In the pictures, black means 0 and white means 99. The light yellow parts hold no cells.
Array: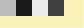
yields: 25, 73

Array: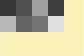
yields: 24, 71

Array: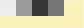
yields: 46, 92

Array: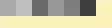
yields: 24, 66

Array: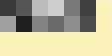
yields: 25, 62

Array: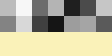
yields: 77, 51
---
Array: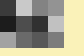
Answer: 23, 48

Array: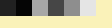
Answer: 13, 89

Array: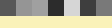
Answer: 34, 47

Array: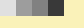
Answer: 87, 22

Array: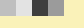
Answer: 74, 60

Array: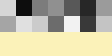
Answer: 83, 76

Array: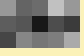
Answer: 59, 66

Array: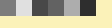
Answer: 48, 18

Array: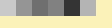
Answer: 78, 70
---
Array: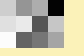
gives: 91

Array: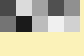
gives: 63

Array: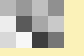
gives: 35

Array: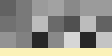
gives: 31

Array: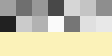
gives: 83

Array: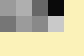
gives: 68
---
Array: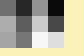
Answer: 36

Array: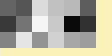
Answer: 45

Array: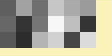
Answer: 20

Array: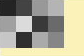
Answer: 85

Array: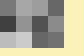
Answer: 57

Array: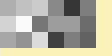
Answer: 97

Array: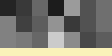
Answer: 25

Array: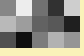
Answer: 61
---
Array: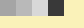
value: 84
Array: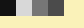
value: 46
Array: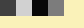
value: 3
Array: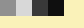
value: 22
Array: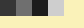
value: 11
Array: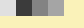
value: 51
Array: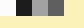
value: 63
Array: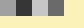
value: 77
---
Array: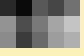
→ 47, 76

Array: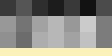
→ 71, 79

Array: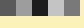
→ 11, 76

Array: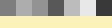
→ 34, 90

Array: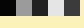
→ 13, 89

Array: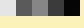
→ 52, 89

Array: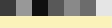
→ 34, 89

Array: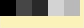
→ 16, 82

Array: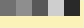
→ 34, 80
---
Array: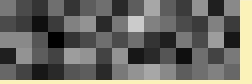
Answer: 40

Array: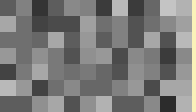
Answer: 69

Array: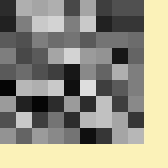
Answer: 71

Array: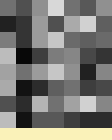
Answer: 17

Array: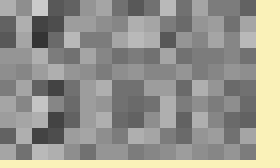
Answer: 48

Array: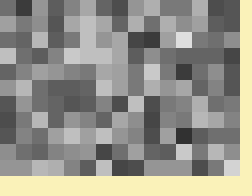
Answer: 82
